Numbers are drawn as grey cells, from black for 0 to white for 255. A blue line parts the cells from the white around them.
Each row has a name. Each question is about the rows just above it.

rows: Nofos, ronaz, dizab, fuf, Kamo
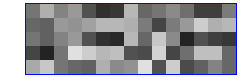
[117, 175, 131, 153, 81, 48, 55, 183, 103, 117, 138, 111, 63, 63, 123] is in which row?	Nofos
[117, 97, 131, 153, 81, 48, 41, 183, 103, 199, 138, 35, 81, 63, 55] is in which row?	dizab
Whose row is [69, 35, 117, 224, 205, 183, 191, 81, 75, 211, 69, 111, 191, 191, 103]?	fuf
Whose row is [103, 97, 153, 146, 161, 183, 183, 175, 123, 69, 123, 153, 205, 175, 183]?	ronaz
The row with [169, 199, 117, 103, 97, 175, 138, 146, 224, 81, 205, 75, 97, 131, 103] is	Kamo

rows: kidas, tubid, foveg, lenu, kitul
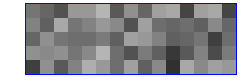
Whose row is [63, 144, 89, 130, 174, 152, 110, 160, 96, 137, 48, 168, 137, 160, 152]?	kitul
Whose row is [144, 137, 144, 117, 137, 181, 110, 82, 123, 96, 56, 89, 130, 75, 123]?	lenu
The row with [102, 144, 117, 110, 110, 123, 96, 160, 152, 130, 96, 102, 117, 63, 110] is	foveg
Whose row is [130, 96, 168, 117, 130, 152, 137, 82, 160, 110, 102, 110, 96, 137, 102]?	tubid

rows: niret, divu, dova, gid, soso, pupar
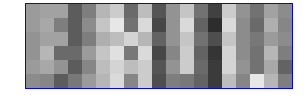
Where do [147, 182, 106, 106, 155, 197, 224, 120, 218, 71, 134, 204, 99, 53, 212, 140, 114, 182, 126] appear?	gid
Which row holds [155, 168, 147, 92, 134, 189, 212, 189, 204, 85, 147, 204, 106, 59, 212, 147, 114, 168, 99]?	soso
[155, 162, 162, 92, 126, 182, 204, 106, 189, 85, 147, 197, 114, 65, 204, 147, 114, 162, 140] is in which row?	niret
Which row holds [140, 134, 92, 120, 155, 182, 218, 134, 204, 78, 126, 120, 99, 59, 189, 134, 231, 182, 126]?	pupar

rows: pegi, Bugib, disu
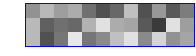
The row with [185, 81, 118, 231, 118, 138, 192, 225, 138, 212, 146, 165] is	disu
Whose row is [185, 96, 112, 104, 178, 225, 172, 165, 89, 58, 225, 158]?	Bugib

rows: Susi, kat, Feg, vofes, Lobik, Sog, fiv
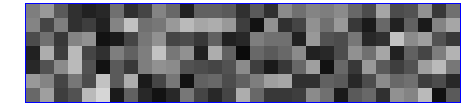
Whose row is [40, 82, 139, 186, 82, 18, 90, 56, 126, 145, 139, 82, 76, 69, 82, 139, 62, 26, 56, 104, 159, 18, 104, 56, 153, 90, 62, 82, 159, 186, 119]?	Lobik
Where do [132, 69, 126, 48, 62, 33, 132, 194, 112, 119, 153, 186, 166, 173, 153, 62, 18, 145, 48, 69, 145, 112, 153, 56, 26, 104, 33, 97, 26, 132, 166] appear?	kat
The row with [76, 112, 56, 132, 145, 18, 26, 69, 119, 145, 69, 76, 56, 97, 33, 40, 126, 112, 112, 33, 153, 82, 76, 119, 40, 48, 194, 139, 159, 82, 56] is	Feg

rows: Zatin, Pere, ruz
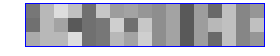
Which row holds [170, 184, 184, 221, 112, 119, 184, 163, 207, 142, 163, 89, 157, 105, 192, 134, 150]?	ruz
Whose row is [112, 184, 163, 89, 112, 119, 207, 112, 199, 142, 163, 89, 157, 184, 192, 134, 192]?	Pere
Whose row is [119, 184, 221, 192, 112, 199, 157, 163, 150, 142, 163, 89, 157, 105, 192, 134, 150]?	Zatin

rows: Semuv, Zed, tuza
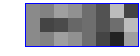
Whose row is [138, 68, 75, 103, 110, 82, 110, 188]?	Zed
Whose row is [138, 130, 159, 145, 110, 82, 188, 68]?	Semuv
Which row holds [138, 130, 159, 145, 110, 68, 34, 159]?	tuza

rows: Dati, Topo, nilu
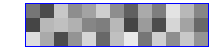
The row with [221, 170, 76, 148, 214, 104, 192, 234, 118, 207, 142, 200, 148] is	nilu
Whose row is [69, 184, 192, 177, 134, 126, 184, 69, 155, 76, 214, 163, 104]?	Topo

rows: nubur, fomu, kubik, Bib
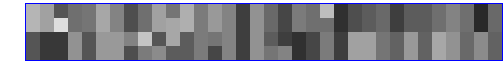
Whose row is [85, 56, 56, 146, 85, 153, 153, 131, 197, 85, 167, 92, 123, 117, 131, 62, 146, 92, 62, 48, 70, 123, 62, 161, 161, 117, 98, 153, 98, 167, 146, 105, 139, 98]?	kubik
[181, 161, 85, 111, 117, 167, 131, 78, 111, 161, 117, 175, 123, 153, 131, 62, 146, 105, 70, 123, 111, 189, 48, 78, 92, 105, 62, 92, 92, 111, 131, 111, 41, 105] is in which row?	nubur
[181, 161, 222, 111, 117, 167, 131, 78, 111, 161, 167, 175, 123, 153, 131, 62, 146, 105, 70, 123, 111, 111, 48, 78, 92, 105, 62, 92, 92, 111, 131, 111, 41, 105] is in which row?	fomu

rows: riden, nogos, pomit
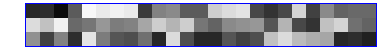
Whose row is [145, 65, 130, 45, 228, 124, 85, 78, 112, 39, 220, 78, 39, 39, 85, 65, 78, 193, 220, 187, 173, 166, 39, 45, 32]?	pomit

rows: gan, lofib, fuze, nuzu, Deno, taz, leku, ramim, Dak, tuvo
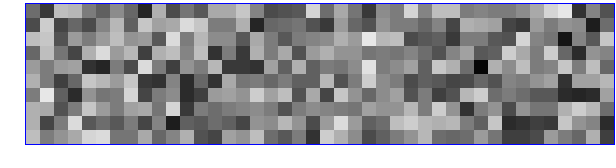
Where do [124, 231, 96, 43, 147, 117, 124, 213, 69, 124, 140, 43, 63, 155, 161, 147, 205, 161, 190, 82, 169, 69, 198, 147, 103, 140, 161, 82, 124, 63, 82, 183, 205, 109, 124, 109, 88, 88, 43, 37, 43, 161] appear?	leku
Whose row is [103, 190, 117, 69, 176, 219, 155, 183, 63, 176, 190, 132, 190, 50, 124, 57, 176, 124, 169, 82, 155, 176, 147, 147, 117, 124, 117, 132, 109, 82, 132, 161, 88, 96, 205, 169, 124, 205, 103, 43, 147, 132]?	nuzu

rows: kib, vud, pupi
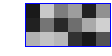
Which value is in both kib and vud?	[33]
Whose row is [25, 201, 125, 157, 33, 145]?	kib

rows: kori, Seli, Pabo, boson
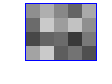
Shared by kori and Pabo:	[100]
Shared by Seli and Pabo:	[107]
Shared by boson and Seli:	[202]

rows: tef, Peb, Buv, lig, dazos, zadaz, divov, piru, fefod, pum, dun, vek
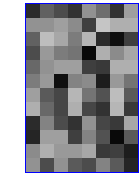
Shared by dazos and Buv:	[63]
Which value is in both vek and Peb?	[146]
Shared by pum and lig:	[9]
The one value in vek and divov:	[90]
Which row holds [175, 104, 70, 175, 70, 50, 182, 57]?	piru

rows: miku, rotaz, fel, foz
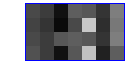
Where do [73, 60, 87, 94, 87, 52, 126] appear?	fel
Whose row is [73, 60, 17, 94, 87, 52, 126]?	miku
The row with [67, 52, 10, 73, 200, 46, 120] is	rotaz

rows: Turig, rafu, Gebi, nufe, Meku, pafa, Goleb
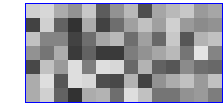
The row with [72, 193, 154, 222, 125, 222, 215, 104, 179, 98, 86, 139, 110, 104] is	Meku
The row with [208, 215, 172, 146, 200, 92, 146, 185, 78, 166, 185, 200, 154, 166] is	Turig
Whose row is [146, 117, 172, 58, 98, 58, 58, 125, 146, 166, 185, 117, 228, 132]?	nufe
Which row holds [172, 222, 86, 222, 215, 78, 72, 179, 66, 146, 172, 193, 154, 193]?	pafa
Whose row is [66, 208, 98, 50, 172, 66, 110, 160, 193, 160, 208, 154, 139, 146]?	rafu

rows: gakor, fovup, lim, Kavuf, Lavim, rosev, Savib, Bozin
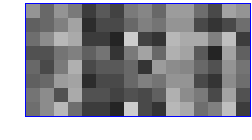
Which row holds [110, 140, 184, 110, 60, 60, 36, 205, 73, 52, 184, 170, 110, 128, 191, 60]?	Bozin
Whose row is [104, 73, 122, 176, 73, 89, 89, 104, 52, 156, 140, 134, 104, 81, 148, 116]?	Lavim
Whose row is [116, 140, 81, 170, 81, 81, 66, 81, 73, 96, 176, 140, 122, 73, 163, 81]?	Savib
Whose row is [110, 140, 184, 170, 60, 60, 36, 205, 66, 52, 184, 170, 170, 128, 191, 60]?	lim

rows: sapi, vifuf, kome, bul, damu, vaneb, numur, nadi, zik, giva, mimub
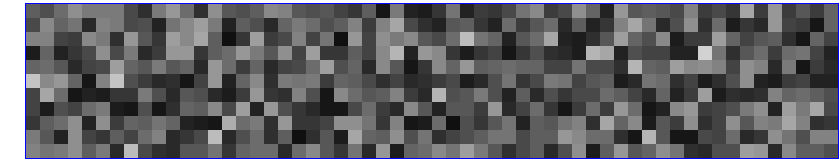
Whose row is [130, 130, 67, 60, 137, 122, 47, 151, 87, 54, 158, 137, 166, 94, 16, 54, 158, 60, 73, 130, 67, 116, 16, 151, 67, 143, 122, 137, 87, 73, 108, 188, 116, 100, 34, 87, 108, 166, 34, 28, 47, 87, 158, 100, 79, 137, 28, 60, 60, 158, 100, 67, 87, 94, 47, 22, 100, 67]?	kome
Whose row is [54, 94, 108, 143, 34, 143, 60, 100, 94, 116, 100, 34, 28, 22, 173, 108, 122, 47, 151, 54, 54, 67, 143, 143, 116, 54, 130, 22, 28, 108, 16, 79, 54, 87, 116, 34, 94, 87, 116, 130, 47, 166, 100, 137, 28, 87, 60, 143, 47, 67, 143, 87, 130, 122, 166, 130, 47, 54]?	zik

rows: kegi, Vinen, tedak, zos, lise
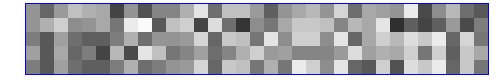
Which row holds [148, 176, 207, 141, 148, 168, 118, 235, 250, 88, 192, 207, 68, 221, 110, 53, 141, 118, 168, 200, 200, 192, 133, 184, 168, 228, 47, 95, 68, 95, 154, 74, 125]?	Vinen
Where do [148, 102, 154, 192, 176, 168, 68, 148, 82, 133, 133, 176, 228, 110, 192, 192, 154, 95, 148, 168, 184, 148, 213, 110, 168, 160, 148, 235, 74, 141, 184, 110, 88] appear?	kegi
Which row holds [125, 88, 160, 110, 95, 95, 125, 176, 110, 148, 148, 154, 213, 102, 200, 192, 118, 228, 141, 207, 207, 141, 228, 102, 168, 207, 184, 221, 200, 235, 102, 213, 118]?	tedak
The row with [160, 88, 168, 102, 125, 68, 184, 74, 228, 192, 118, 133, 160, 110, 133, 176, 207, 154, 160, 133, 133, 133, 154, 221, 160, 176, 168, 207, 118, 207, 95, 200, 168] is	zos

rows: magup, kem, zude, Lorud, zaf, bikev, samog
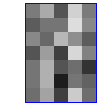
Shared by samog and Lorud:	[63]
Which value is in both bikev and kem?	[117]
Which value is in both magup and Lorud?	[84]
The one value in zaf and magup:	[84]

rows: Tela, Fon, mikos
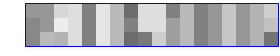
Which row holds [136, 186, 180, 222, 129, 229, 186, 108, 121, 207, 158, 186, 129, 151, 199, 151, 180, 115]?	mikos
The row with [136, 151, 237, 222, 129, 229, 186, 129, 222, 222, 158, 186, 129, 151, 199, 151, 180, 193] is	Fon
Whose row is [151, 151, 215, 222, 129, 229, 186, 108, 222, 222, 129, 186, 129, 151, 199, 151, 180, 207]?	Tela

